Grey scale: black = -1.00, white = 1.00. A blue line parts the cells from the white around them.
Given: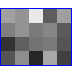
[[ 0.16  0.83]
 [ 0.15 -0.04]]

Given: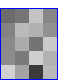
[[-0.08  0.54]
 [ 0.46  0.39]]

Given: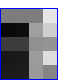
[[-0.03 -0.01]
 [-0.90  0.25]]

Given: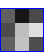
[[-0.83 -0.43]
 [ 0.48  0.75]]

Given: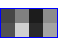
[[ 0.00 -0.78]
 [ 0.63 -0.67]]

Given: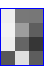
[[-0.06 -0.07]
 [ 0.23 -0.26]]

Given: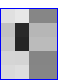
[[ 0.81  0.05]
 [-0.68  0.43]]
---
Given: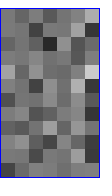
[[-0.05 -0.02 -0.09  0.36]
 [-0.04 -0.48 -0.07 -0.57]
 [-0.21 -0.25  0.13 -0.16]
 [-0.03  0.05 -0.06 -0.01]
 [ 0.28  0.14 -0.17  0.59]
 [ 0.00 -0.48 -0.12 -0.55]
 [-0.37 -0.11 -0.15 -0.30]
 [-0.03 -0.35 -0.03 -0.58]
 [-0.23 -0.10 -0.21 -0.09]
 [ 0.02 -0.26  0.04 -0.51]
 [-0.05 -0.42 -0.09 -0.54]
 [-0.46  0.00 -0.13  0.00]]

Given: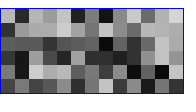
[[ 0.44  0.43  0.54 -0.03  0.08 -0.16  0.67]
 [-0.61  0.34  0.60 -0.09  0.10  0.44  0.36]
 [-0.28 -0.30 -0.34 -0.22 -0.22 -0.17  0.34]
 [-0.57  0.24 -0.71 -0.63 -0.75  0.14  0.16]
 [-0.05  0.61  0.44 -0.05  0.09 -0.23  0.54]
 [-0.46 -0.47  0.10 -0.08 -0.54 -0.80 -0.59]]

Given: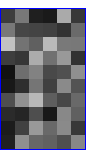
[[-0.52 -0.76  0.33]
 [-0.06 -0.47 -0.61]
 [ 0.52 -0.25 -0.05]
 [-0.51  0.35  0.20]
 [-0.86  0.02 -0.37]
 [-0.81 -0.08  0.08]
 [-0.38  0.44 -0.44]
 [-0.66 -0.39  0.07]
 [-0.78  0.20  0.08]
 [-0.75 -0.19 -0.38]]

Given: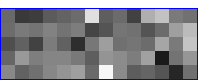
[[-0.18 -0.52 -0.22  0.76 -0.16  0.37 -0.04]
 [-0.15 -0.09 -0.10 -0.46 -0.08 -0.34  0.25]
 [-0.38 -0.48 -0.24 -0.07 -0.12 -0.15 -0.04]
 [-0.20 -0.01  0.04 -0.26  0.10  0.26 -0.10]
 [ 0.07 -0.12  0.16 -0.17  0.09 -0.21 -0.70]]

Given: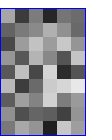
[[ 0.30 -0.03 -0.08]
 [-0.22  0.08  0.14]
 [-0.43  0.52  0.57]
 [ 0.18  0.41 -0.34]
 [-0.31 -0.44 -0.66]
 [ 0.45 -0.17  0.68]
 [-0.27  0.03 -0.02]
 [ 0.13 -0.21 -0.49]
 [-0.05  0.16  0.56]]

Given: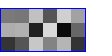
[[-0.04  0.51  0.63]
 [ 0.36 -0.75 -0.91]
 [-0.59  0.56  0.42]]

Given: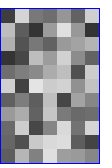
[[-0.51 -0.06  0.18  0.62]
 [ 0.48 -0.59  0.76 -0.59]
 [ 0.38 -0.06  0.21  0.41]
 [-0.59  0.48  0.64 -0.22]
 [-0.14  0.08  0.49  0.60]
 [ 0.63  0.79  0.65  0.52]
 [-0.25 -0.26 -0.45  0.05]
 [ 0.21 -0.23 -0.04 -0.14]
 [-0.17 -0.44  0.70  0.67]
 [-0.20  0.58  0.73 -0.47]
 [-0.26  0.01  0.24  0.06]]

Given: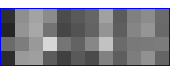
[[-0.62  0.28 -0.40 -0.21 -0.29  0.10]
 [-0.71  0.32 -0.45 -0.22 -0.26  0.17]
 [-0.17  0.20 -0.08  0.06 -0.16 -0.04]
 [-0.65  0.25 -0.50 -0.41 -0.26  0.14]]

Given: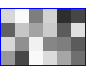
[[ 0.69 -0.01 -0.64]
 [-0.24  0.28 -0.29]
 [ 0.69  0.89 -0.01]
 [ 0.19  0.95  0.30]]
